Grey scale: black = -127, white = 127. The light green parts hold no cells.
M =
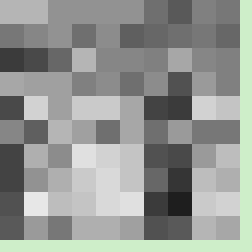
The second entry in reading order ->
53
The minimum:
-97
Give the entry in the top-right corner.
-8
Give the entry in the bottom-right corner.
39
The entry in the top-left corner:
53
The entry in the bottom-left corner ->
-38
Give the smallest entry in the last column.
-24
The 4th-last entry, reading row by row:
-46
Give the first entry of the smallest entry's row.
-46
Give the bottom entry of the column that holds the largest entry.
26
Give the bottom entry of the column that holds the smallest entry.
-38
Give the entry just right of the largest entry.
61
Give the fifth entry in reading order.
18
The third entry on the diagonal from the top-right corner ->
39
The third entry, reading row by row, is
18
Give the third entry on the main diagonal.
-24
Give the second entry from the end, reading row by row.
53
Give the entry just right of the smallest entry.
74
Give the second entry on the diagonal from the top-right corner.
-8
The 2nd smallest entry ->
-74
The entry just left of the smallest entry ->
-68

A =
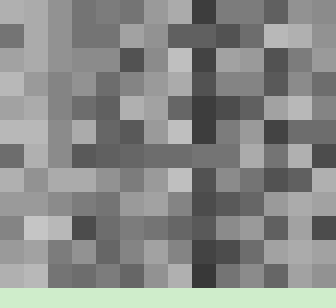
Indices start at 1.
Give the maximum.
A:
69
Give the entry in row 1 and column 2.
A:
42
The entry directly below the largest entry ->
34
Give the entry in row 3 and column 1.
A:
34
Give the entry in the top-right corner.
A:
11
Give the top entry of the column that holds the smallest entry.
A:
-66
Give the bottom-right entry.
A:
18
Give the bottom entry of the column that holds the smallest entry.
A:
-72
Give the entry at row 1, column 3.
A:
18
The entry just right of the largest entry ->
56
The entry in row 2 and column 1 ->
-11
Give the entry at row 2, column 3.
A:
18
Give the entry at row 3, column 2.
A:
42
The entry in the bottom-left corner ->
48
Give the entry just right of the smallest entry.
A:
-11
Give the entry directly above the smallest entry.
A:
-60
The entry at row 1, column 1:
48
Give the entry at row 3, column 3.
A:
18
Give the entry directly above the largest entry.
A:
26
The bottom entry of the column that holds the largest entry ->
56

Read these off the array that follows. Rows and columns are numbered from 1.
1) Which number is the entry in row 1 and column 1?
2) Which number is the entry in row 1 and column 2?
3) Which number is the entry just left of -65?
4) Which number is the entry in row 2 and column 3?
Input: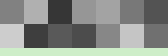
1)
1
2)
48
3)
77
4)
-38

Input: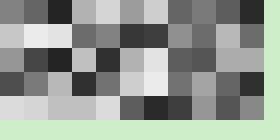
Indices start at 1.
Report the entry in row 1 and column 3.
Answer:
-91
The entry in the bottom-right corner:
8
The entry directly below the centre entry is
78
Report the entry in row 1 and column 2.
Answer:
-26
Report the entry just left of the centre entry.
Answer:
-79
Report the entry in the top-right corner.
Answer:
-85
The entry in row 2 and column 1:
71
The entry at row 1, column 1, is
2
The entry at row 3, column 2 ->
-57
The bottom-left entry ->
91
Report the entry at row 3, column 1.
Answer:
22
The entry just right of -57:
-91

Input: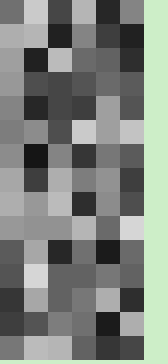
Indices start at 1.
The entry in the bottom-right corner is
-57
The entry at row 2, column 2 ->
53
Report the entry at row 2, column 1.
46
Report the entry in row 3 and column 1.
31
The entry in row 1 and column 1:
-15
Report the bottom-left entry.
-8
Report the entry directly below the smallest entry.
-65
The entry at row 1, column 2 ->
74
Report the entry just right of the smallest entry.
4
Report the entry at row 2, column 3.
-94
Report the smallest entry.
-106
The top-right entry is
4
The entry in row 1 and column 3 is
-57
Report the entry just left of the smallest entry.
12

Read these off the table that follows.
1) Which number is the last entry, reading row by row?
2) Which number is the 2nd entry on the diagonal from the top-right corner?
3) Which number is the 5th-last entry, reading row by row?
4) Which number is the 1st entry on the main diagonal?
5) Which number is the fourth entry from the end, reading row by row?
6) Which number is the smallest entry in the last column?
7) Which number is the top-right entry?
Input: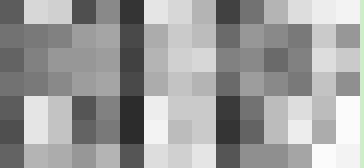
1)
115
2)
74
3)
15
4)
-35
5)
15
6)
15
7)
115
